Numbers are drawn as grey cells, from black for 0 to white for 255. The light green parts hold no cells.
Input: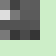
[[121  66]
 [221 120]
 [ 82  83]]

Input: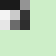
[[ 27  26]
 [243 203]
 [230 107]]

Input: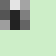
[[105 228]
 [ 84  37]
 [158  34]]

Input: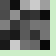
[[ 78  14]
 [ 75 144]
 [127  52]]

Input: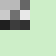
[[186 185]
 [202 112]
 [ 31  60]]

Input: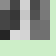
[[139  69]
 [ 69  55]
 [ 69  60]]

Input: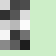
[[216  68]
 [ 48  86]
 [208 184]]

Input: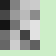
[[ 28 129]
 [ 71 154]
 [ 19 114]]
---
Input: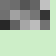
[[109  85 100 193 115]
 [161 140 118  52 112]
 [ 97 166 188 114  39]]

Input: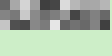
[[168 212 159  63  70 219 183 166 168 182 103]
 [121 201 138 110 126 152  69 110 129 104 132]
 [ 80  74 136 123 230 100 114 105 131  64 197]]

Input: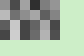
[[ 75 162  47 126 149 146]
 [113 142 166  95 132 186]
 [200  70 100 168  72  93]
 [206  69 107 179  79  70]]

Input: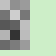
[[144 155 193]
 [206 119 116]
 [ 97 191  87]
 [ 51 188 180]
 [124 155 106]]

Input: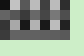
[[194  88 187  64 187  46  17]
 [ 86  58 104  70 120  78 100]
 [168  24 178  25 188  34  53]
 [ 99  97  97  95  94  89  59]]

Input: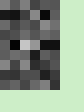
[[ 89 126  68  88  85 128]
 [ 19  62 136   9  93  24]
 [ 68  89  74 137 112 106]
 [ 79 107  85 106  95  70]
 [  4 197 150  17  17  95]
 [109 103  28  94  77  93]
 [ 68 135  45  60  83 133]
 [ 52  78  78  32  59  56]
 [ 99  70 104 127  51  85]]
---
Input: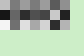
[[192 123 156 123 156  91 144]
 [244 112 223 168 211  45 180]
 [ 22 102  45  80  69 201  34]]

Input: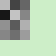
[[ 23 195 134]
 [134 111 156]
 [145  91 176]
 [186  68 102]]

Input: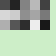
[[215 204 143 165 121]
 [175  86  45 237  24]
 [ 76  35 131 185  65]]

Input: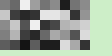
[[139 199  83 239  51  71 180 190 208]
 [127 180  61  40 105 169 148  83 219]
 [127 105 239 158 116 139  29 116 139]
 [ 93  71  20  93  29  29 219 169  51]
 [199  61  40  51 229 229 208  51 148]]

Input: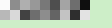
[[184 217  66 110 141 100 195  46 227]
 [250 141 175 152 120  78 164 110  15]]

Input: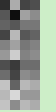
[[184 216 152 152]
 [152 205 130 140]
 [ 68 184  87  99]
 [ 46 172  68  78]
 [130 161 119 130]
 [195 140 184 172]
 [195  99 184 172]
 [ 99  87 119 119]
 [109  68 140 130]
 [ 78  58 109 109]
 [ 87  14 161 140]]
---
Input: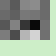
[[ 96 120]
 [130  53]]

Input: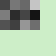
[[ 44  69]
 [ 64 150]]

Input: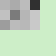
[[123 182]
 [187 184]]

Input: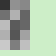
[[177 101]
 [ 91 103]]

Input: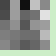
[[157 101]
 [144  86]]

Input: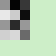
[[204  13]
 [ 42 152]]

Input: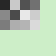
[[ 75 232]
 [174 180]]
